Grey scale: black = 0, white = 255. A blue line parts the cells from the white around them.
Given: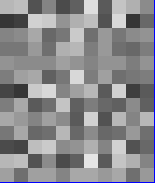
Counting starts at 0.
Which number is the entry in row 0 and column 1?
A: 190
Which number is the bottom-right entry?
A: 153
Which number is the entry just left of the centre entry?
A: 132
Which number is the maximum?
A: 229
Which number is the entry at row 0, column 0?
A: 183
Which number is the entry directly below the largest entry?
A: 168
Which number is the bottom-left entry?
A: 160
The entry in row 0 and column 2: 82
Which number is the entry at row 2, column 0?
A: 132
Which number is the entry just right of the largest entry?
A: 90
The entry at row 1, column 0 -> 54
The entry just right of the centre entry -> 183

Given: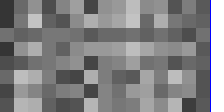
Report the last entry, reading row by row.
89
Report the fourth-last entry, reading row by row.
139
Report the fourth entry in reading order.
77
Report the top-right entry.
89
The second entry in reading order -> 105
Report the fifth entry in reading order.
132
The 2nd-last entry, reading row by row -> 61
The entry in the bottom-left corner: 83
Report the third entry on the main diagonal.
105
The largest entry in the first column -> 113
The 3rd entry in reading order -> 145
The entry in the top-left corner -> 53
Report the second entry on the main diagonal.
119
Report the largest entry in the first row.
189
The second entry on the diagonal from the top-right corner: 105

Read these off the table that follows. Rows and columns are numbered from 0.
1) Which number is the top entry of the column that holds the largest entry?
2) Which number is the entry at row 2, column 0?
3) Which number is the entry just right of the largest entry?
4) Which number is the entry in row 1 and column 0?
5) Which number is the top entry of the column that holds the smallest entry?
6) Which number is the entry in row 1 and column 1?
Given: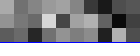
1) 154
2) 92
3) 70
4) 147
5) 78
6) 120

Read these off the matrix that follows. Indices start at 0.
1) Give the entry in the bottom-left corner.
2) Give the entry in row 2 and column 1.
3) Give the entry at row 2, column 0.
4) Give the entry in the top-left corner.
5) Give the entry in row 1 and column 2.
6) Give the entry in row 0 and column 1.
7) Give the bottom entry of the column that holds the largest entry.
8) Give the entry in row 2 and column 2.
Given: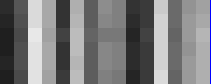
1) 31
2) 74
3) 31
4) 44
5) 218
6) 86
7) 226
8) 232

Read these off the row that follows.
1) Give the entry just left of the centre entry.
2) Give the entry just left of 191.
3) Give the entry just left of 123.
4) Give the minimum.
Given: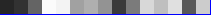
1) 175
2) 216
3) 58
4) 38

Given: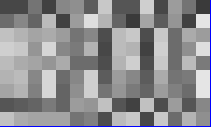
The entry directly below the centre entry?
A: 92
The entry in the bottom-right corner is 143
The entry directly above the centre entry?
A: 71
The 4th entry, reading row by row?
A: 65
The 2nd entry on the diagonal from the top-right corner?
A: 65
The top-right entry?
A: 58
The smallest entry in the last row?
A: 71
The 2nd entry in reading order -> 71
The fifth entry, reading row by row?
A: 135
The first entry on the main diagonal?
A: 71
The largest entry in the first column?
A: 207
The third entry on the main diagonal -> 164
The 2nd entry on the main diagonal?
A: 135
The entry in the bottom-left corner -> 193
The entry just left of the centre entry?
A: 108
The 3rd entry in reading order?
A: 116
